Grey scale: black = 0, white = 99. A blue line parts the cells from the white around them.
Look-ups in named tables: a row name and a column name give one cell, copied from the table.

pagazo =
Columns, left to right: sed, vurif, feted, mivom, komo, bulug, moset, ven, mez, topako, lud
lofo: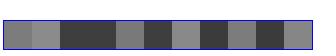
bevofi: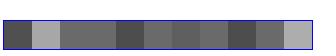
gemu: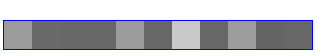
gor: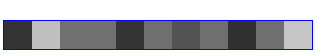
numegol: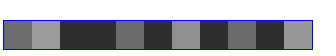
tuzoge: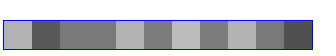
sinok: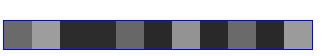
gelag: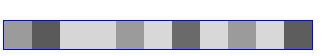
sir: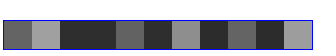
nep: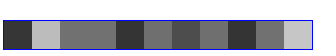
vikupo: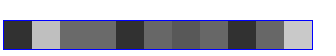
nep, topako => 44
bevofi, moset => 37
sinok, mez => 41
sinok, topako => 16
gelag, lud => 36
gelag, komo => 60
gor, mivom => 44
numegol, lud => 59
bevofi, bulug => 41
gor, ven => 43
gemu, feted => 40
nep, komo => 20
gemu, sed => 60
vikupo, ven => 40
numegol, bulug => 18

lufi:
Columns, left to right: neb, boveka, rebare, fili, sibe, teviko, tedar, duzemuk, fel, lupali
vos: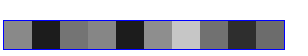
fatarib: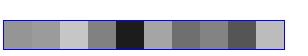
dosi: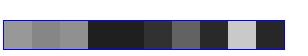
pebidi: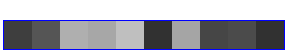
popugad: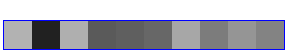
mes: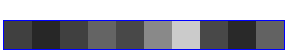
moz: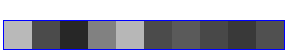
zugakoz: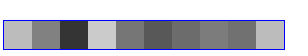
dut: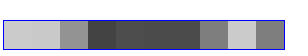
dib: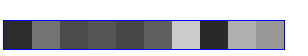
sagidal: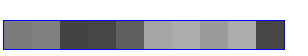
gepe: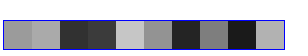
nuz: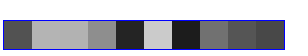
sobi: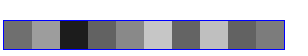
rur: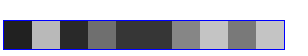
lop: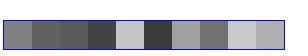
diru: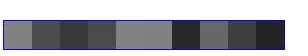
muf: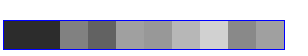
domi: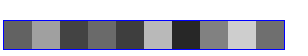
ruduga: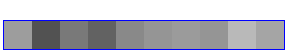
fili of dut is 26
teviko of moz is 29
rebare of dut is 57
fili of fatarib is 50
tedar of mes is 79
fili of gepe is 23
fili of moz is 50
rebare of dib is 29
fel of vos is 18
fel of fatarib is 33
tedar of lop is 63
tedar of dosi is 38

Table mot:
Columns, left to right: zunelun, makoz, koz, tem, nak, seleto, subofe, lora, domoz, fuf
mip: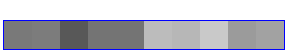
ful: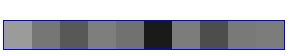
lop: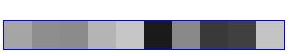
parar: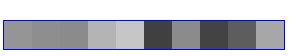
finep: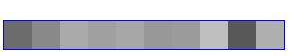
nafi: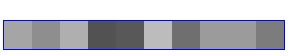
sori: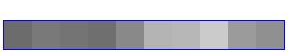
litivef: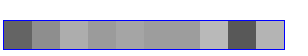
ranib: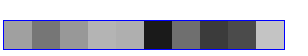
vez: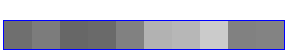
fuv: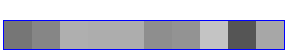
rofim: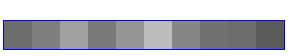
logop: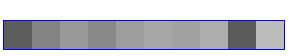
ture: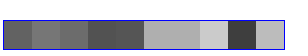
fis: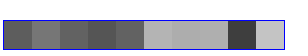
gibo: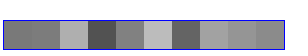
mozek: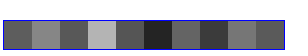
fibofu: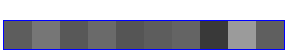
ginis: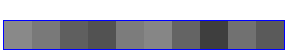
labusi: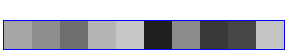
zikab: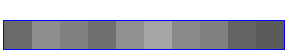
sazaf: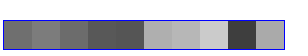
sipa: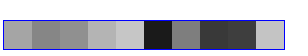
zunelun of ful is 60
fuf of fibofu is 37
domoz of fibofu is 60
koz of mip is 34
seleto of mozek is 14
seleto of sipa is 10
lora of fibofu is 22

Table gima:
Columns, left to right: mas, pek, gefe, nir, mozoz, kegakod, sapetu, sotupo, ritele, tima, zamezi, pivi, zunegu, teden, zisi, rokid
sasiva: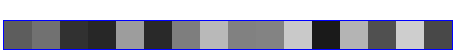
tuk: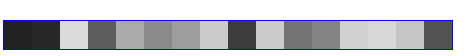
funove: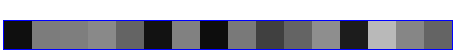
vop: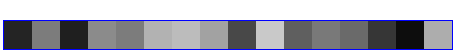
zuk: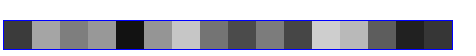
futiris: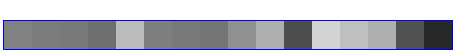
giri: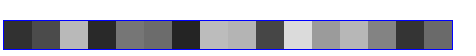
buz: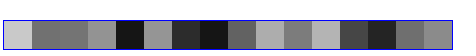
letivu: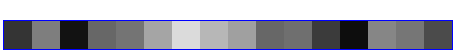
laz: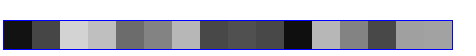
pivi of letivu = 23
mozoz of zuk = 7
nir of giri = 16
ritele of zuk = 29
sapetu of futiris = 47
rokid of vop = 67
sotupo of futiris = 45
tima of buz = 67
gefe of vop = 12
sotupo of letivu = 71
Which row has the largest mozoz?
futiris

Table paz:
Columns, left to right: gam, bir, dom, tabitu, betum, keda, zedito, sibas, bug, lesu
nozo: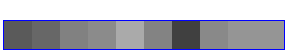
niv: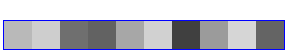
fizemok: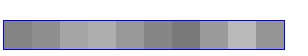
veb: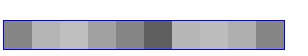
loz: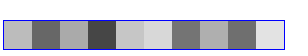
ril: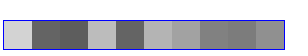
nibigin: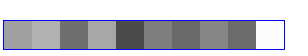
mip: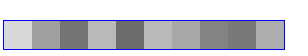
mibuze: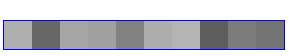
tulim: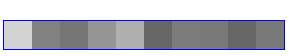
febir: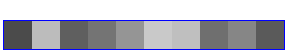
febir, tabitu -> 45
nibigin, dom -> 43
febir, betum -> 58
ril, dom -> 36
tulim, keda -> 40
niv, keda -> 81
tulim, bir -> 50
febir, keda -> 78
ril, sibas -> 50
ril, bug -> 48
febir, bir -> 73
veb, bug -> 68
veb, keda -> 37
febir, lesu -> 35
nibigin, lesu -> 98
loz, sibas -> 68
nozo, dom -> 50

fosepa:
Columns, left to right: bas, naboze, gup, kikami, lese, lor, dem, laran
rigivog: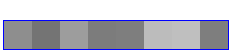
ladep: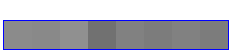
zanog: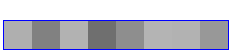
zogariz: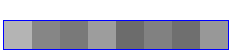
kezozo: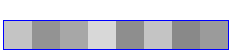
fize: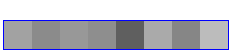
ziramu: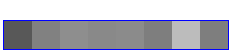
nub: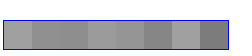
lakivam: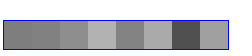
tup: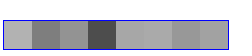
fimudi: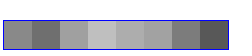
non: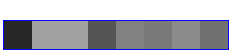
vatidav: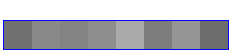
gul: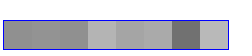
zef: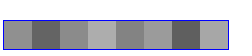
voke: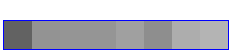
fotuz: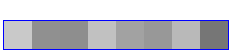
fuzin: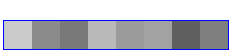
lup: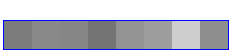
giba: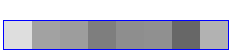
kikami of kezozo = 84
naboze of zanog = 50
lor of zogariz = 50
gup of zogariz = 47
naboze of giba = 63
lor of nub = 52
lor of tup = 66
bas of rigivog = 55

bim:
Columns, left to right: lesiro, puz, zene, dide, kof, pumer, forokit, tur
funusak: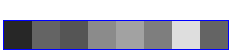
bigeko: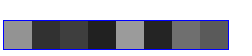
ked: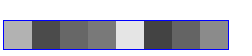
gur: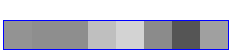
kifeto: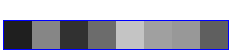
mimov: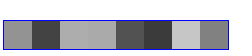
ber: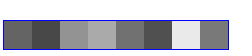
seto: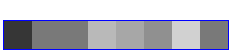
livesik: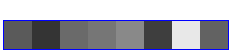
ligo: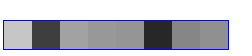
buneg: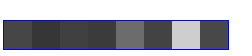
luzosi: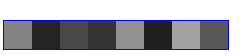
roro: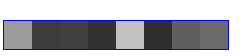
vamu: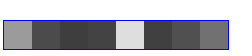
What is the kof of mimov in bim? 32
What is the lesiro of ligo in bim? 77
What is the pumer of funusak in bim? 49
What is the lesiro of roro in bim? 60
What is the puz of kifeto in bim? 52
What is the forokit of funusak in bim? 86
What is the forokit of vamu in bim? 31
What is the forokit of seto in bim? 81
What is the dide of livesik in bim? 46
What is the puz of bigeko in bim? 19
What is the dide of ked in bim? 47
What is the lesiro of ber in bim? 39
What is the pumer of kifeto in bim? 62
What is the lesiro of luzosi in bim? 51

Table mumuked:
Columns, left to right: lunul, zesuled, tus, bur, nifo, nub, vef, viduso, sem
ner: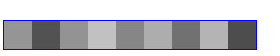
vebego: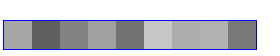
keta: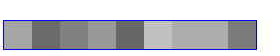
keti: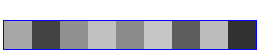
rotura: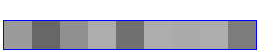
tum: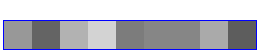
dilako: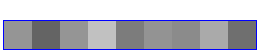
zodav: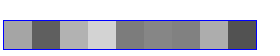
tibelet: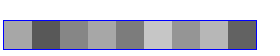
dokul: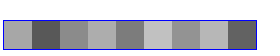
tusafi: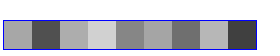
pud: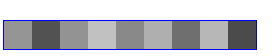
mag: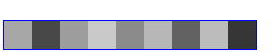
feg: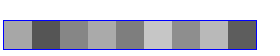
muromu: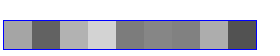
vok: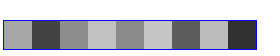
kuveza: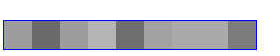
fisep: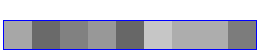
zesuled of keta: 41
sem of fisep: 48
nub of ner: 67
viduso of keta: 67
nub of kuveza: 63
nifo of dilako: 48
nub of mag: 71
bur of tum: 82
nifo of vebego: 44
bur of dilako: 75
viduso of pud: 71
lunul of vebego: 65

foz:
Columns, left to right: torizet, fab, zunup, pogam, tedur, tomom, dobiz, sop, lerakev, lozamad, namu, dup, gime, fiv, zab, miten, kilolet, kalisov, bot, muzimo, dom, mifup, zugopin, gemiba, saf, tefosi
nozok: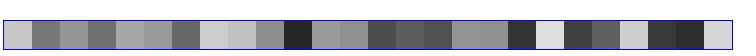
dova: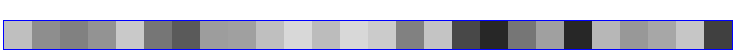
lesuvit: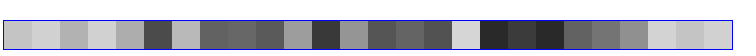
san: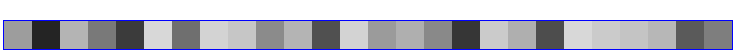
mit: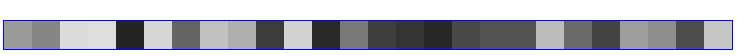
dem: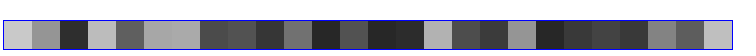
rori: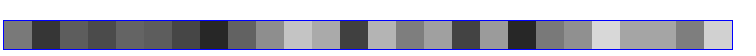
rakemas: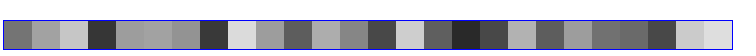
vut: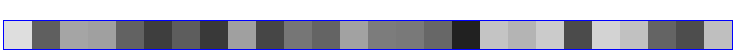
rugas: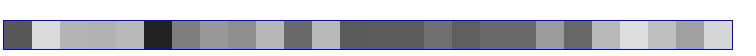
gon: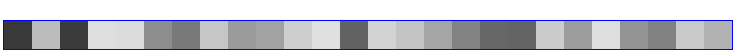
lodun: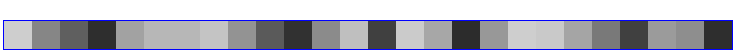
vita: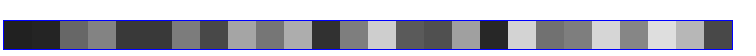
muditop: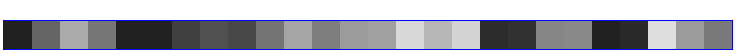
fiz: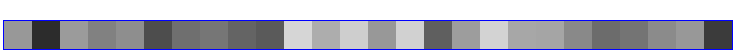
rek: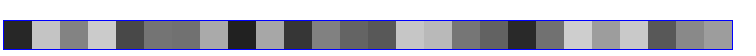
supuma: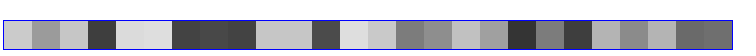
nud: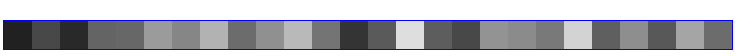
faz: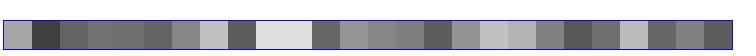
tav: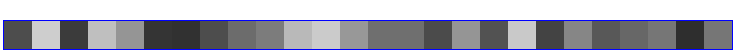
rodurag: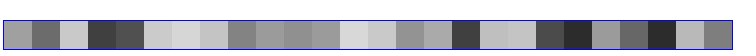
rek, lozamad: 65
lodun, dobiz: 71
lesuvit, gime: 58
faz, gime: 58
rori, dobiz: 27
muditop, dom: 53
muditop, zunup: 66
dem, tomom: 65
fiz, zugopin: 45
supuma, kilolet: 75
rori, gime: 25
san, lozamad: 54

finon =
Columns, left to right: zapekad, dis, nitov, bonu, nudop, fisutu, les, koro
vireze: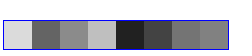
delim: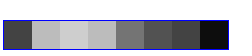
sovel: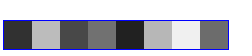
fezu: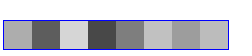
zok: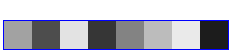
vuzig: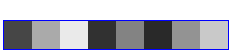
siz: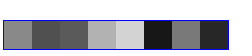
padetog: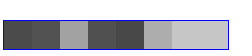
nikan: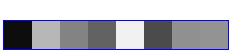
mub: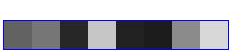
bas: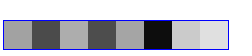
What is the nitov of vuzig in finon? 91
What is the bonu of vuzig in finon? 19
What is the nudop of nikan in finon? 93
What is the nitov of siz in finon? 35
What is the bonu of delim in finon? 73
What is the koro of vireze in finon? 50
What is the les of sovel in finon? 93
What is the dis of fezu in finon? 36
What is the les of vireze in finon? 45
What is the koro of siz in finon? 15
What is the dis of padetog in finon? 32
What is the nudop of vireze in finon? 13
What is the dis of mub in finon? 46
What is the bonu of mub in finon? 77
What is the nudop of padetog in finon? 28
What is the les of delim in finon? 26

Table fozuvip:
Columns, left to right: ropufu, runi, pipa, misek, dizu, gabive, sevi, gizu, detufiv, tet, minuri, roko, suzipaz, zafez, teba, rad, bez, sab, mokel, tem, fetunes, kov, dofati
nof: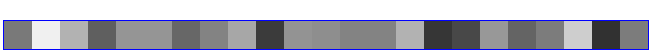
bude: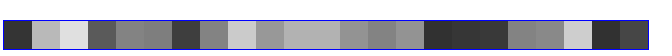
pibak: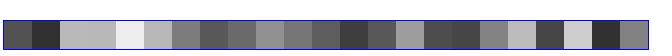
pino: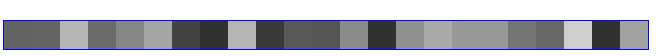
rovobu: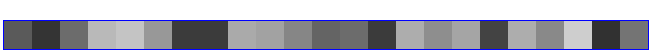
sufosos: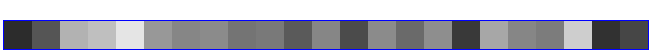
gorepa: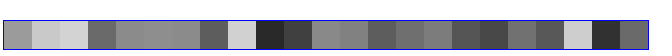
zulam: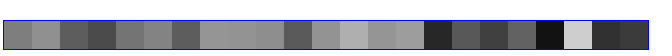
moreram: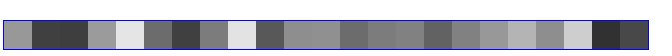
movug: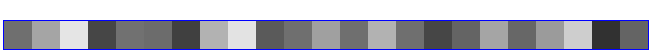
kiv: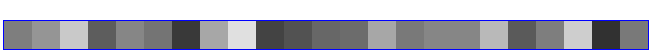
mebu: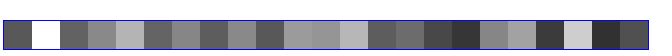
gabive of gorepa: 55
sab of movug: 64
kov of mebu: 19
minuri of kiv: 32
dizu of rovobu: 76
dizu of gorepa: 54
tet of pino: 22
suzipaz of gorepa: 50
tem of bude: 53
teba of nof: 69
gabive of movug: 42
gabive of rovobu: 59
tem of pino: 40
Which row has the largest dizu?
pibak

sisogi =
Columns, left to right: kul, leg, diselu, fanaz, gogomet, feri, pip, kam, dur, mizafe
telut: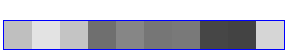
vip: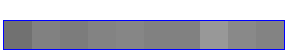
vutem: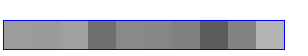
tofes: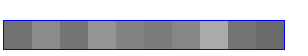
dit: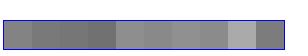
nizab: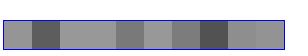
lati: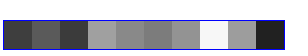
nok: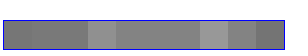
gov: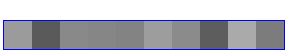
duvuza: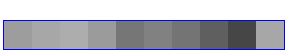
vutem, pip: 50
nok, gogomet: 51
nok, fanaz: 56
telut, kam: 27
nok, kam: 59
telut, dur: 26
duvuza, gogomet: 46
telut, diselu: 76
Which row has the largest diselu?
telut

